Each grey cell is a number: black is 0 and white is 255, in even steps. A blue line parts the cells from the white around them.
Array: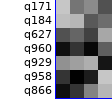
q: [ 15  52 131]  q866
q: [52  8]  q960
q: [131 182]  q866

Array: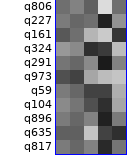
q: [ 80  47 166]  q104
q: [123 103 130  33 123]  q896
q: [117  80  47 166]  q104
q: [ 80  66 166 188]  q973
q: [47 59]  q324
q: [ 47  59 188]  q324
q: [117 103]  q291

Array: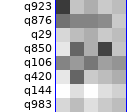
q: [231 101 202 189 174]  q420
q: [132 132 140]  q876
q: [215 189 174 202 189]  q29
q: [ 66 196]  q850
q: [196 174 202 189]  q923
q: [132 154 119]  q106

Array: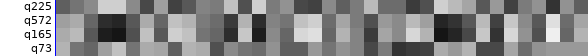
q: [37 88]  q572
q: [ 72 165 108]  q73
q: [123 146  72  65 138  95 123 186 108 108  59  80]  q225
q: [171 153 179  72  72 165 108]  q73
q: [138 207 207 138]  q225

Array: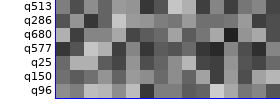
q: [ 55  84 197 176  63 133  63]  q513
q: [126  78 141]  q513
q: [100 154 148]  q513
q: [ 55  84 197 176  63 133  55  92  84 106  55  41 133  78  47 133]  q577
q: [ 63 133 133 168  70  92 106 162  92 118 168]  q680
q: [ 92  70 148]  q25

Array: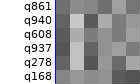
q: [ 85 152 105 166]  q278
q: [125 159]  q608
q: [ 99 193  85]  q278

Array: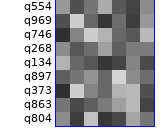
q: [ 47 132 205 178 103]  q746
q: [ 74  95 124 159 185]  q863

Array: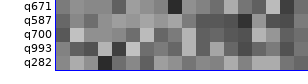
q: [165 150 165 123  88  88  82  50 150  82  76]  q587
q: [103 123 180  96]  q700
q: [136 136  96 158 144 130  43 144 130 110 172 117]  q671
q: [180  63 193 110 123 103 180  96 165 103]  q993
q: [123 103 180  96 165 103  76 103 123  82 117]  q993
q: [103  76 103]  q993
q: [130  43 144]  q671

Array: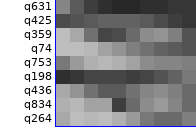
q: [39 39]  q631
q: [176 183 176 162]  q753

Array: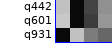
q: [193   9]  q442
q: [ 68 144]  q442

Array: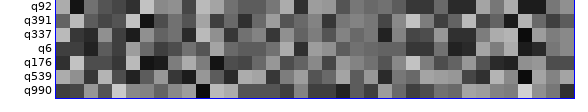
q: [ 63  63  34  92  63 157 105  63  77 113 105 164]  q990
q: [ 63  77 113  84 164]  q6
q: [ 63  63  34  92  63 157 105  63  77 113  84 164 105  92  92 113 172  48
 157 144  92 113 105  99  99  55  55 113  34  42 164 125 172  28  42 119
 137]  q6
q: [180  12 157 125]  q337
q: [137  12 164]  q539
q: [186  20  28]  q176
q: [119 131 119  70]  q391

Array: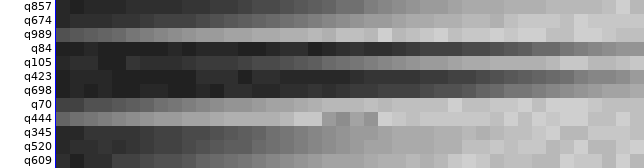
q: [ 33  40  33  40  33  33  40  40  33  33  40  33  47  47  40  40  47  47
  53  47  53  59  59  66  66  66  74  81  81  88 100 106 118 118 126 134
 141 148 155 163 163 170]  q698
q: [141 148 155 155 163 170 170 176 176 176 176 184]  q105
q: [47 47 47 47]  q857
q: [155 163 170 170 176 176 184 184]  q674
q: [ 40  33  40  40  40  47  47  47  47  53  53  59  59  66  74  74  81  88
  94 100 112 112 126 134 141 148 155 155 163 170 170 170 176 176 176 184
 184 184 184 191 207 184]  q857
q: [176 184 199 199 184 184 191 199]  q105
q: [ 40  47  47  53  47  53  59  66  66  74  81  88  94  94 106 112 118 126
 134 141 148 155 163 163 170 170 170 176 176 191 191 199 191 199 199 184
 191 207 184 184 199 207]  q520

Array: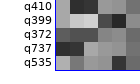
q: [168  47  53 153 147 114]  q410
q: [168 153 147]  q737
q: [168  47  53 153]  q410
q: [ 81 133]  q372

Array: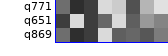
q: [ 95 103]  q869
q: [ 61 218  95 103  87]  q869
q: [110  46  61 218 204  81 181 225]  q771
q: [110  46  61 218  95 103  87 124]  q869
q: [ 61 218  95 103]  q869
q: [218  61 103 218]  q651
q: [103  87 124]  q869

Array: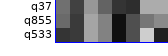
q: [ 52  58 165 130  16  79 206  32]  q533
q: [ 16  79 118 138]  q855
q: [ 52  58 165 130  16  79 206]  q533
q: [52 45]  q37
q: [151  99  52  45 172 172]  q37

